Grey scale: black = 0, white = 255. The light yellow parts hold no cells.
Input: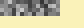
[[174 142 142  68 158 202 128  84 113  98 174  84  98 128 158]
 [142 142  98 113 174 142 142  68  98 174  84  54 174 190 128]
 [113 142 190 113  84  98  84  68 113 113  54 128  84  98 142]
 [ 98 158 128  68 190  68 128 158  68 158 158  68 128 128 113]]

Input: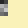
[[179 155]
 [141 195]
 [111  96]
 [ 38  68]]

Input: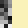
[[226  29 242]
 [182 182  56]
 [155  98  15]
 [125  41 198]
 [ 71 110 198]
 [ 56  86 155]
 [ 29  71 139]]

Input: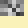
[[171 186 218  63 202 158]
 [132 132  76 186  90 158]
 [117 117 202 171  49  76]
 [102  90 144 202 144 132]]

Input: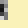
[[211 119]
 [146 161]
 [ 66 119]
 [ 36 132]
 [ 21 187]]

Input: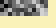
[[150 165  42 136  83 165  58  70 110 110 209 196]
 [110   1  58 110 136 180 124  96  96 209 150  83]
 [ 29 124 196  83  70  58  83 165  29 150 209 180]
 [ 17 136  70 110 196  96 124 136 196 136  58  96]]
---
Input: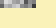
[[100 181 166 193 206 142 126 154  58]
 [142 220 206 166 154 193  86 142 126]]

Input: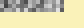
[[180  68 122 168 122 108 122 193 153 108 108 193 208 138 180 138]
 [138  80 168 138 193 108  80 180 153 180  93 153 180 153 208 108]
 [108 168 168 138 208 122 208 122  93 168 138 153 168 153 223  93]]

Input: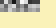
[[174 104 190 218 104 147  89 190 205 190]
 [147 131 205 160 131 174 119 160 174 147]
 [ 77 218 119  23 119 246 218  50  64  64]]

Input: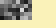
[[ 18  59  75 145  30 172 188 129]
 [ 75 102  44  44  30 218  44  90]
 [102 115  90 145 102 115 172  59]
 [ 75 129 145  75  59 115 157 157]
 [172 145 129  90 188  59  30 115]]

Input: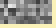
[[134  64 175 175 146 190 120 120 107  64 134  91 159]
 [146  77 159 159 107  91 107  91  91 120 159 107 120]
 [120 107 146 134 120 107  77  91 107 134  91  91  91]
 [190 120 230 216 146 159 134 175 175 134 146 159 146]
 [ 77 175  64  64 107 134 120 120 146  77 159 134 146]
 [120 202 107  77 175 159 120 159 175 107 175 134 190]]

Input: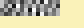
[[138  63  93 181  63 138 181  93 211  21 240  78 154 122 181]
 [197  93 197  21 252  93 168 122 197 109 181 122 109 181  51]
 [197 138  78 109 168  63 138 181  78 197  36 240  93 154 122]
 [ 93 168  63 138 181  93 211  21 252  78 168 122 197 109 181]]

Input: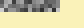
[[205  90 148 148 117  77  62 163  77 105  48 133 176  48 192]
 [ 90 163 176  62 148 163  77  62 133 148 163  90 105 105 133]
 [117 176 117 105 117 133 105 148 117 133  90 105  77 117 133]]
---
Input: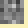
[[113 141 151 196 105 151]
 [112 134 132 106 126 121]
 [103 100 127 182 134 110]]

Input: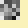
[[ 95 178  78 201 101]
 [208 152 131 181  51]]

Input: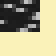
[[ 47 148 197  75  30  28  27  27  25  30]
 [ 30  29  29  28  27  25  29  28  70 194]
 [172  55  28  30  28  27  26  29  27  30]
 [ 29  28  28  28  67 185 162  50  27  28]]

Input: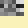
[[ 49 184  88 142  26  37]
 [138 129 151 150  80  91]]

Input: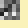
[[189 112  54 160  97]
 [ 33 227 113 236 129]]

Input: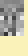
[[142 145 157 150 140 126]
 [137 126 147 113 152 177]
 [151 128 179 109 171 170]
 [147 189 104  93 182 204]]

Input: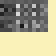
[[ 32  69  65  72 217  77 137  82 197  75 134 115]
 [ 35  70  65  72 216  77 136  81 196  77 134 112]
 [ 65  74  64  86 176  93 120  80 159  89 123  93]
 [ 72  70  70 101 130 100 107  88 126  86 110  94]]
